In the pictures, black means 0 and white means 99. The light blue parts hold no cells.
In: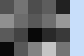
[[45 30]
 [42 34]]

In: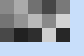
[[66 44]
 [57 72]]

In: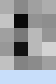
[[53 62]
 [ 4 57]]

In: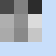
[[50 17]
 [56 85]]

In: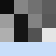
[[52 44]
 [ 8 51]]

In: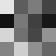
[[36 48]
 [47 25]]

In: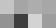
[[64 67]
 [24 82]]

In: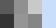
[[56 78]
 [58 52]]
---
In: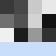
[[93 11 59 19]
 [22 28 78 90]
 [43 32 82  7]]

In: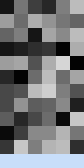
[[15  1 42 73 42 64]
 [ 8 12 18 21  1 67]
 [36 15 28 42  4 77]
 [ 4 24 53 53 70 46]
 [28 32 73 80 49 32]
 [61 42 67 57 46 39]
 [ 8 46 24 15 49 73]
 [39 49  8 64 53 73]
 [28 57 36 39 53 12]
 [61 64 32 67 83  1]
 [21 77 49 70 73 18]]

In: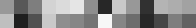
[[74 12 31 78 55 52 45 96 52 42 15 27 49 38]
 [59 34 49 82 85 89 55 15 78 59 19 70 67 63]]

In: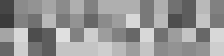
[[23 50 44 72 47 57 40 54 61 84 47 72 30 36 76 47]
 [27 54 57 64 54 68 50 68 68 68 47 68 44 36 72 50]
 [40 80 44 36 76 76 76 80 72 61 76 54 57 54 57 80]
 [64 84 30 36 87 50 80 61 50 40 84 44 61 76 40 84]]

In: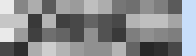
[[28 18 67 80 70 60 56 56 70 39 15 18 28]
 [91 52 67 35 64 60 74 67 46 43 56 49 35]
 [91 60 25 43 39 28 56 32 22 49 56 52 49]
 [77 77 22 70 25 28 39 32 28 70 74 74 64]]

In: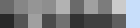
[[16 33 62 29 44 19 25 25 37]
 [41 52 58 55 69 41 62 48 79]]

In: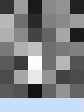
[[35 23 98 43 71 32]
 [35 32  7 39 57 39]
 [71 43 16 50 53 61]
 [68 53 26 39 65 10]
 [20 61 10 53 57 13]
 [29 65 90 57 26 29]
 [47 68 74 43 47 50]]

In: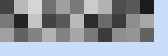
[[47 14 76 26 34 72 17 41 23 55 65]
 [62 38 51 69 51 65 47 23 55 58 38]
 [26 72 83 44 62 47 79 69 30 34 11]]
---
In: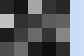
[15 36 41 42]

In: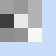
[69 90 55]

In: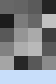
[14 40 58 50]

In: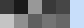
[27 45]

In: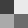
[91 66]

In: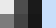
[10 26]
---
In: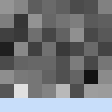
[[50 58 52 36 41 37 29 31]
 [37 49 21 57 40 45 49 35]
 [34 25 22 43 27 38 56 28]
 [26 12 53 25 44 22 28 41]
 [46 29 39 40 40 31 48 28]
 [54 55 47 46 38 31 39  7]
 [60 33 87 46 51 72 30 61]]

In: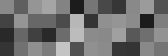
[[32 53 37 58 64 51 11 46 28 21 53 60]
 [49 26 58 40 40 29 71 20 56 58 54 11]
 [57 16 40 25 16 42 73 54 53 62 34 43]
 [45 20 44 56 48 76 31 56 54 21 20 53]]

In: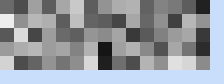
[[13 41 30 62 36 65 78 36 57 67 69 38 51 47 36]
 [57 92 56 71 68 36 74 39 36 27 65 40 56 25 71]
 [22 34 85 27 61 41 37 58 54 64 22 35 50 60 65]
 [17 60 67 71 61 64 51 69  8 62 69 53 32 65 45]
 [54 82 30 39 57 45 55 84 12 43 30 70 56 87 83]]

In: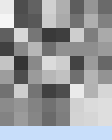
[[41 91 30 38 81 68 36 58]
 [50 95 32 34 79 66 44 68]
 [66 37 84 46 22 24 80 49]
 [60 25 53 71 43 56 55 55]
 [40 76 20 53 85 80 26 60]
 [57 61 30 60 71 75 43 70]
 [83 44 80 45 25 30 91 69]
 [86 54 58 51 44 50 81 85]
 [86 51 60 52 41 49 82 83]]

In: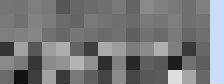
[[49 46 45 49 47 33 40 42 43 47 39 53 50 47 43]
 [45 47 44 51 48 42 39 47 45 43 41 47 46 49 43]
 [43 49 50 52 44 40 46 44 41 44 37 44 41 47 40]
 [40 20 63 34 61 67 39 24 66 61 48 54 68 49 22]
 [36 53 47 21 54 57 70 56 18 50 15 37 34 11 44]
 [40 41  7 24 63 22 47 37 26 54 27 34 35 86 65]]

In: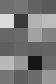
[[35 43 46 38]
 [73 85 22 69]
 [51 40 41 63]
 [39 37 40 38]
 [41 72 59  8]
 [59 46 37 42]]

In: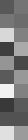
[[45 34]
 [42 46]
 [50 84]
 [66 24]
 [28 58]
 [59 35]
 [50 94]
 [35 22]
 [32 32]
 [60 87]]
